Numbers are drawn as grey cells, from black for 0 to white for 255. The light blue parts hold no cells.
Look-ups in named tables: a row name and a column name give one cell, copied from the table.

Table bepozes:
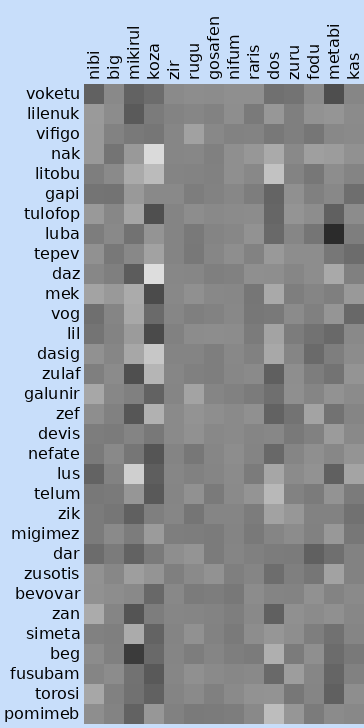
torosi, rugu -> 138
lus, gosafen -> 133
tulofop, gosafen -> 137
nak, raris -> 151
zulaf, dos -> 95
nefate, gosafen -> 134
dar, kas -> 130
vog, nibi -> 111
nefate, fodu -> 143

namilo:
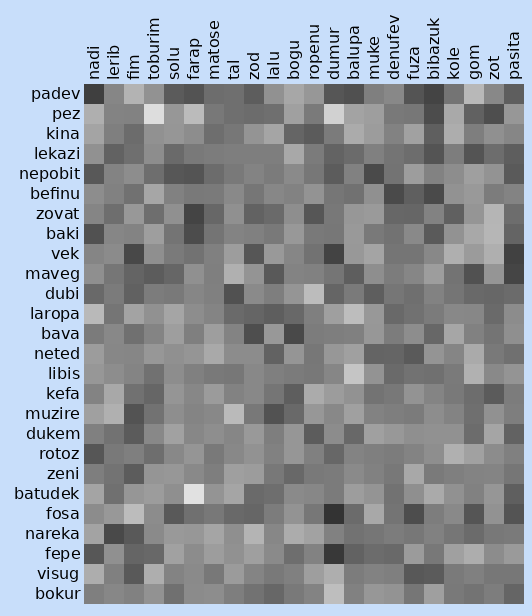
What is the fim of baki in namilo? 131
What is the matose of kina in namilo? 110
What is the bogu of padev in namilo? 167
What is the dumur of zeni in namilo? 123
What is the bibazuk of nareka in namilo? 129
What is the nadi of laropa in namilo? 185
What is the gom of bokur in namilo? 115
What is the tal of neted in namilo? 140
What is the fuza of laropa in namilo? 113
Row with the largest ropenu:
dubi

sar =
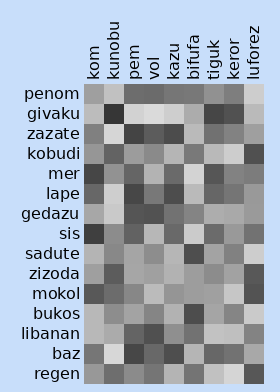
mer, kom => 70
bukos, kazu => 178
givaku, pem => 210
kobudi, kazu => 181
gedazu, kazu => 114
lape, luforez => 153
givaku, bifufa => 172
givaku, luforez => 186
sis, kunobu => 140
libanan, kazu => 143
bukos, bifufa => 77
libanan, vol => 80

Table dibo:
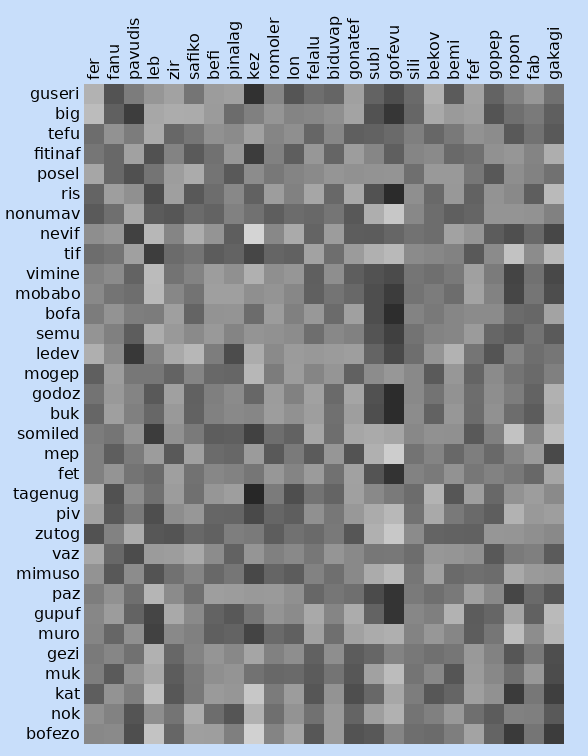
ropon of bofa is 107
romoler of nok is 111
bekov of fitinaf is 138
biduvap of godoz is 106
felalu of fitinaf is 151
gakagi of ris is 186
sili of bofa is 131
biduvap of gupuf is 133
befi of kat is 154

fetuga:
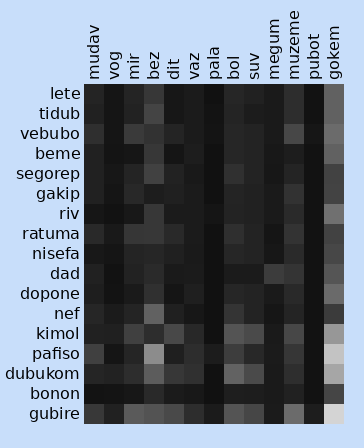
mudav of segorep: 33
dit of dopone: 21
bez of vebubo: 50
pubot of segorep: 18
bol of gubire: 84
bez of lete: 55
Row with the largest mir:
gubire

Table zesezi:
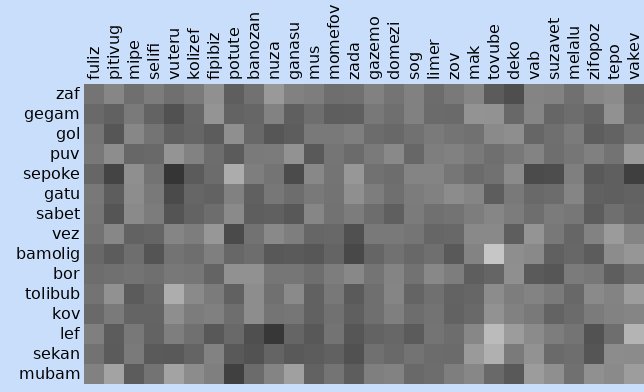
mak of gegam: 147
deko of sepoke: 139
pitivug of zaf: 134
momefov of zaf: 110
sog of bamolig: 104
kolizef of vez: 125
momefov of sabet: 114
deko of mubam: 89
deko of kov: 129
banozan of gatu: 96
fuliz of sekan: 114
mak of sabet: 125
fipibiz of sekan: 130
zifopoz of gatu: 97
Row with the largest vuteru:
tolibub

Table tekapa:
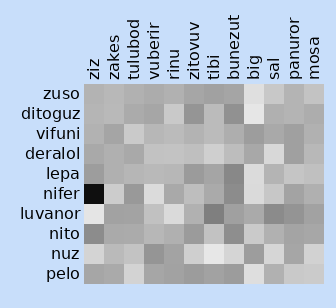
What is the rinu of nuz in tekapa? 163
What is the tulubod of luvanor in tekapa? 163
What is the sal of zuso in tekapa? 200
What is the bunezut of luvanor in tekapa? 160
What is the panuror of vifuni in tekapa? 160
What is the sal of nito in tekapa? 177
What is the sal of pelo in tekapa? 177
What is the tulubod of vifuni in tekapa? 202
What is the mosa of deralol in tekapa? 184
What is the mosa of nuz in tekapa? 210
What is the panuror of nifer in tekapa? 163
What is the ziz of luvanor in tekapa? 229
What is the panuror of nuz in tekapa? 166
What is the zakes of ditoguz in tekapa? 185
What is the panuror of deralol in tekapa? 160
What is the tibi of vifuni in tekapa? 187
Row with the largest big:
ditoguz

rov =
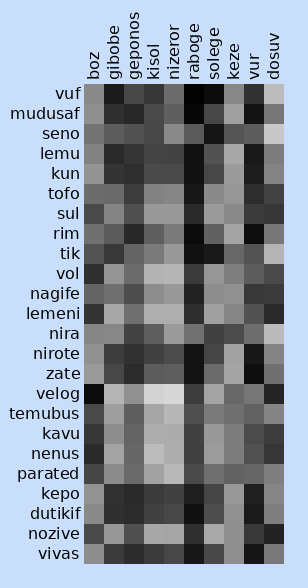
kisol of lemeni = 174
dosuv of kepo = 133
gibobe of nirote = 61
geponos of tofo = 60
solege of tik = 25
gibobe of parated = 139
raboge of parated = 74
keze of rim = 163
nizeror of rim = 122
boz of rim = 112
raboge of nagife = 34
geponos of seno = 82
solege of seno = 21
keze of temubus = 111
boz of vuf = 137
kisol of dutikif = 65
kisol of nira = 95
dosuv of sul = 55
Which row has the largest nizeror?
velog

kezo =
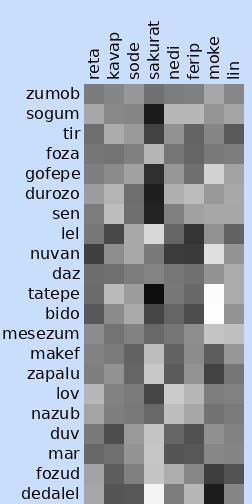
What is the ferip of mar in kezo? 87
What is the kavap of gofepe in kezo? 139
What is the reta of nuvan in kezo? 64
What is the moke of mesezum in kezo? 196
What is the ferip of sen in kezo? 161
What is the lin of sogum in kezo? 164
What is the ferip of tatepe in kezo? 104
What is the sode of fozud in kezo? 128
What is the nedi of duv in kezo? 102
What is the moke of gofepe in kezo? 211
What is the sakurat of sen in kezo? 35
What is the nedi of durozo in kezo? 176
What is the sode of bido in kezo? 170

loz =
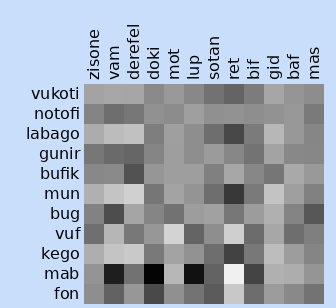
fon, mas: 115
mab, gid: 176
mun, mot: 163
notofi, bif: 142
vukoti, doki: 138
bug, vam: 77
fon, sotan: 91
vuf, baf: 110
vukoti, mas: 141
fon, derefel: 151
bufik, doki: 150
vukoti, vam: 167
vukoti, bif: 124
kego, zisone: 174
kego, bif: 120
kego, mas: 133
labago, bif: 123
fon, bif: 109
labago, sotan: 110

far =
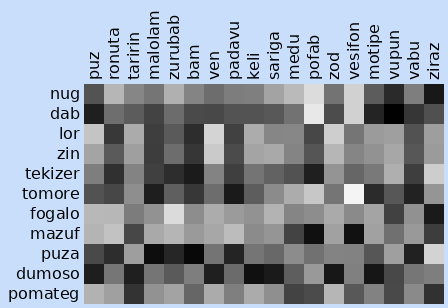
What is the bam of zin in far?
54
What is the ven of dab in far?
72
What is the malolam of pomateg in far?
146
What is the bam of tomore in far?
55
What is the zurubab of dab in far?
108
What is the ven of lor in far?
212
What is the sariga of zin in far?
169
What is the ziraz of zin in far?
155
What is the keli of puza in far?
117
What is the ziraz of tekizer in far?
205
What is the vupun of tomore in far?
87
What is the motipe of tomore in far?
43
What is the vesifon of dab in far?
209
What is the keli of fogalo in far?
146
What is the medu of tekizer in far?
82
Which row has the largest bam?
mazuf

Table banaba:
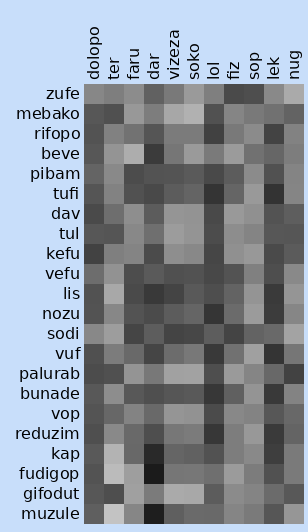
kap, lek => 62
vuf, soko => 120
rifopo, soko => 123
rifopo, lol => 65
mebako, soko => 177
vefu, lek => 78
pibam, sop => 139
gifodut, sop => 132
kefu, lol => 70
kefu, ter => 127
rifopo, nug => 130
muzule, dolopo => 95
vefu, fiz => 83
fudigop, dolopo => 83
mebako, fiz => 133
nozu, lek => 60
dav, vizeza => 149

